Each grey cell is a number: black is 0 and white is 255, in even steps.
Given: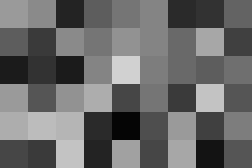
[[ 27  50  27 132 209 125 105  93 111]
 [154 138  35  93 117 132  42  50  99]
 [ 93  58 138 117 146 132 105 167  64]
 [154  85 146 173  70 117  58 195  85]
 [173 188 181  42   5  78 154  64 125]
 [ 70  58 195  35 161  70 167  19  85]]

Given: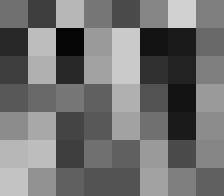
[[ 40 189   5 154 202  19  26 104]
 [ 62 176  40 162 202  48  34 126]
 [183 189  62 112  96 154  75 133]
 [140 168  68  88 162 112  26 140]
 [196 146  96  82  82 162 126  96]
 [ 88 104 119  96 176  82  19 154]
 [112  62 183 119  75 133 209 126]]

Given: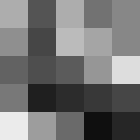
[[120  31  44  56  70]
 [ 98  78  91 150 221]
 [235 157 106  15  38]
 [173  84 173 114 135]
 [143  70 187 165 135]]

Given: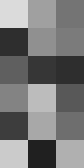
[[ 95  54  46]
 [131 188  88]
 [ 61 168 110]
 [219 160 116]
 [ 46 144 123]
 [203  32 176]]

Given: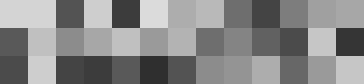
[[ 75 206  68  60  89  47  83 140 148 173 103 154 198]
 [212 212  83 206  60 219 173 185 110  68 125 160 167]
 [ 89 192 140 167 192 154 179 110 132  97  75 198  53]]

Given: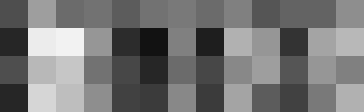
[[ 78 158 107 114  92 114 121 107 128  85  99  99 142]
 [ 38 214 190 142  65  59 136  59 164  92  65 121 177]
 [ 78 184 198 114  71  38 107  71 136 158  85 150 128]
 [ 38 236 242 150  44  18 128  30 177 150  51 164 184]]

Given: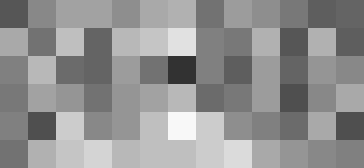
[[128 184 107 100 156 114  50 128  94 156 100 149 136]
 [120 162 149 114 149 162 184 107 120 156  79 136 169]
 [ 86 136 162 162 142 169 177 114 156 142 120  94 100]
 [169 114 191 100 184 197 225 128 120 177  86 177  94]
 [114 177 197 212 184 191 191 204 219 169 149 136 128]
 [128  79 204 136 149 191 248 204 142 128 107 169  79]]

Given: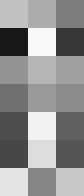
[[ 23 248  55]
 [ 70 220  85]
 [ 77 241  97]
 [193 172 125]
 [112 154 140]
 [148 180 160]
 [227 133 199]]
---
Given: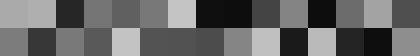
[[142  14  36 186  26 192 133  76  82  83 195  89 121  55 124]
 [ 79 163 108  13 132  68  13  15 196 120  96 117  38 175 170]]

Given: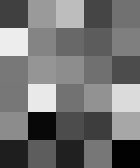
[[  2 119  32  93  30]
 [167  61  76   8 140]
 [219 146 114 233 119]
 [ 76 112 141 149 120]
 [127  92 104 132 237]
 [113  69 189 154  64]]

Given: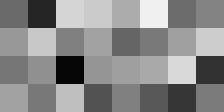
[[123  54  88 128  82 191 120 162]
 [ 50 217 169 159 149   6 144 118]
 [205 160 121 101 162 128 200 152]
 [131 108 240 172 203 213  37 106]]

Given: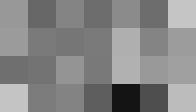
[[188  78  20  94 131 124 196]
 [160 153 177 121 148 115 111]
 [156 132 175 122 118 122 155]
 [197 109 139 109 132 103 152]]

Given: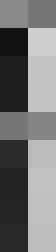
[[190  40]
 [192  36]
 [193  35]
 [187  43]
 [132 118]
 [196  31]
 [197  30]
 [206  18]
 [118 137]]

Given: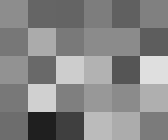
[[123 172 187  63  31 109]
 [175 139 152 127 208 120]
 [223  85 178 205 105 146]
 [ 93 139 139 121 171 119]
 [128  96 125 100 101 141]]

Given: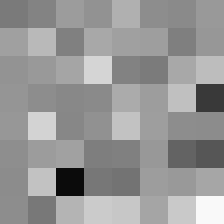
[[249 201 165 199 203 180 120 141]
 [166 153 157 115 119  11 194 140]
 [ 86  99 152 128 126 161 156 142]
 [140 141 158 194 145 135 211 151]
 [ 57 192 157 171 138 136 141 149]
 [189 168 123 130 213 165 153 147]
 [151 127 158 160 168 128 185 160]
 [153 138 141 176 146 156 131 122]]

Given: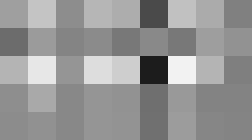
[[132 134 156 112 147 149 136 145 140]
 [131 131 153 111 146 149 136 169 142]
 [127 180 242  28 206 221 149 231 180]
 [146 158 120 137 120 139 132 155 108]
 [128 171 193  74 173 182 141 196 159]]

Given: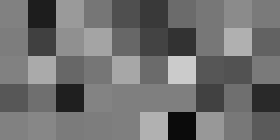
[[ 90 120 152  11 177 127 125 123 135 129]
 [ 41 111  65 127 127 127 131  31 111  87]
 [122  82  86 203 107 167 118 103 170 129]
 [ 98 176 119  50  67 103 164 144  64 125]
 [122 139 119 107  57  79 118 154  29 129]]
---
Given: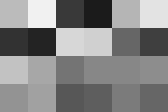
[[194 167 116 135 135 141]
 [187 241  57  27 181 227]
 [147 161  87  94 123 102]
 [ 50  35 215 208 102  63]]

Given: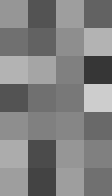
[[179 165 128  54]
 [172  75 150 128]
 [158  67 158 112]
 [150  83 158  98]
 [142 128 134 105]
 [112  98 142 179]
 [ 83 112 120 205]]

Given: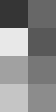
[[232  88]
 [197 140]
 [161 119]
 [ 53 103]]

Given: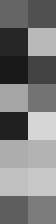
[[192 200]
 [173 179]
 [165 115]
 [101  80]
 [ 94 123]
 [ 38 185]
 [ 32 214]
 [ 25  66]]

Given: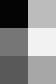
[[118 242]
 [ 89 167]
 [  4 188]]

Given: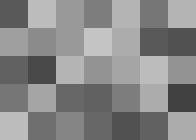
[[188 111 133 103  81  97 172]
 [159 139 153 196 172  89  81]
 [118 165 103  97 125 172  65]
 [ 97  73 180 147 165 188 147]
 [ 89 188 153 125 180 118 180]]
